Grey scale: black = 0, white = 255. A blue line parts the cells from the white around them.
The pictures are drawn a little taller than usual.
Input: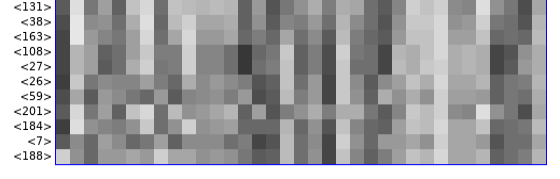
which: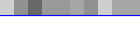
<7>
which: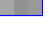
<188>
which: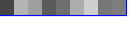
<27>
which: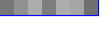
<131>
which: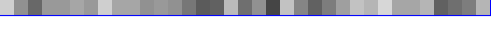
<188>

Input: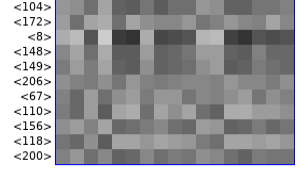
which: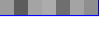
<110>
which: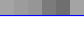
<118>

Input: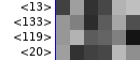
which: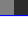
<133>
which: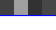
<13>
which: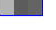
<119>
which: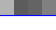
<119>
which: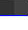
<20>
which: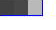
<20>

